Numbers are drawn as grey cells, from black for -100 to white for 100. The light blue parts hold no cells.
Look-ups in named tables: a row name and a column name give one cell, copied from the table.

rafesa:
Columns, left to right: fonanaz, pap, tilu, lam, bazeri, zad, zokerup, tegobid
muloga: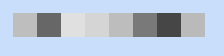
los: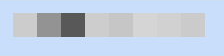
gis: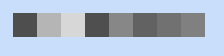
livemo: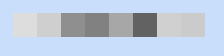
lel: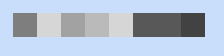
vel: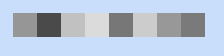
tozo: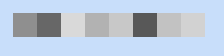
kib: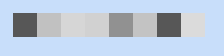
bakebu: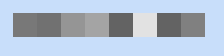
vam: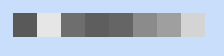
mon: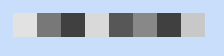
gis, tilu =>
69
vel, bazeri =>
-7
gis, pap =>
42
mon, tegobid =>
57
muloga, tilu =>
76
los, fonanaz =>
60
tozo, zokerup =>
52
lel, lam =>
46
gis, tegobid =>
0
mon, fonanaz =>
77
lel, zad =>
-31
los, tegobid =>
59
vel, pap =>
-42
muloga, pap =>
-19
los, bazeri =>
55

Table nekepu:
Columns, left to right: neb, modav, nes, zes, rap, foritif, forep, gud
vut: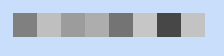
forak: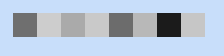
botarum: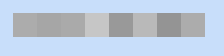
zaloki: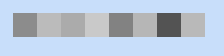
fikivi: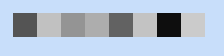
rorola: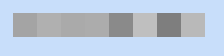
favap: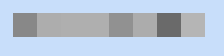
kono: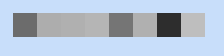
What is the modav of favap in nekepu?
36
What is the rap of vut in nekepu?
-9
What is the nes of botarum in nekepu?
33
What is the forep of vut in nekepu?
-44
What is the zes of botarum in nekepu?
55
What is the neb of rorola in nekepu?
29
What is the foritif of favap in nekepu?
35
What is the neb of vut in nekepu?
0
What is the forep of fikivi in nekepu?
-89
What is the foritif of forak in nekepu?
44
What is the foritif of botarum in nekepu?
45
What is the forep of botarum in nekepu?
16
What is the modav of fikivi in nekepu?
51
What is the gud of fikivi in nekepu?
59
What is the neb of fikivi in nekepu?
-34
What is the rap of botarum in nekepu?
20
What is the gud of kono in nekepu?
49

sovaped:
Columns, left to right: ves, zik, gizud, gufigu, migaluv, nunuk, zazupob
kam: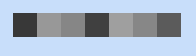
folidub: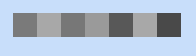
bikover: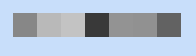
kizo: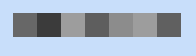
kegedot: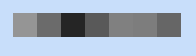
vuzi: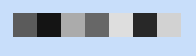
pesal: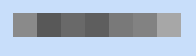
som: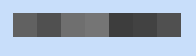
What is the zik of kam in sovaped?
19
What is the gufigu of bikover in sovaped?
-55
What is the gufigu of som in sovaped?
-8
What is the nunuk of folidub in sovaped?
32
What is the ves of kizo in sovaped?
-19
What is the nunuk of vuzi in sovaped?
-69

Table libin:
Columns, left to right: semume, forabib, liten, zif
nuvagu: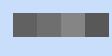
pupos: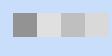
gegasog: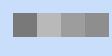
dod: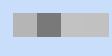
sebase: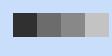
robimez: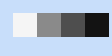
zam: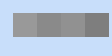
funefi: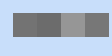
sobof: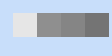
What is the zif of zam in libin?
-1
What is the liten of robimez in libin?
-39
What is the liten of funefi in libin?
18
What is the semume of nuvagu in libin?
-24
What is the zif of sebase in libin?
53
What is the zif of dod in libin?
51
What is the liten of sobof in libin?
4
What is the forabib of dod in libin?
-5
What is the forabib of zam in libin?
8
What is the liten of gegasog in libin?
23
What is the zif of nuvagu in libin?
-31
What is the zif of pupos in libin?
70
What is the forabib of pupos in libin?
76
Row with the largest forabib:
pupos

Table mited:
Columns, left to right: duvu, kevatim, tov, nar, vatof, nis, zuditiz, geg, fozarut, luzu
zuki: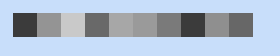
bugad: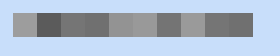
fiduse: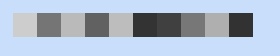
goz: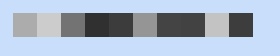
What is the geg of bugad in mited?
21
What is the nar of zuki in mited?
-18
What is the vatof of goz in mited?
-53
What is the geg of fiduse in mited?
-7
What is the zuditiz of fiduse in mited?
-50
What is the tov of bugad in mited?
-8
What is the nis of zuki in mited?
21
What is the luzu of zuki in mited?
-19
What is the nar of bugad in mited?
-12
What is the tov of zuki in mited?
58
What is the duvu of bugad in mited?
23
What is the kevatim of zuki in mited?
16
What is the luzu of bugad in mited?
-12
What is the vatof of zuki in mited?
31
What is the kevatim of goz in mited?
60
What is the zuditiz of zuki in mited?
-4
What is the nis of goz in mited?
17
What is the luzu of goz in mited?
-52
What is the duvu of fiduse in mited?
61

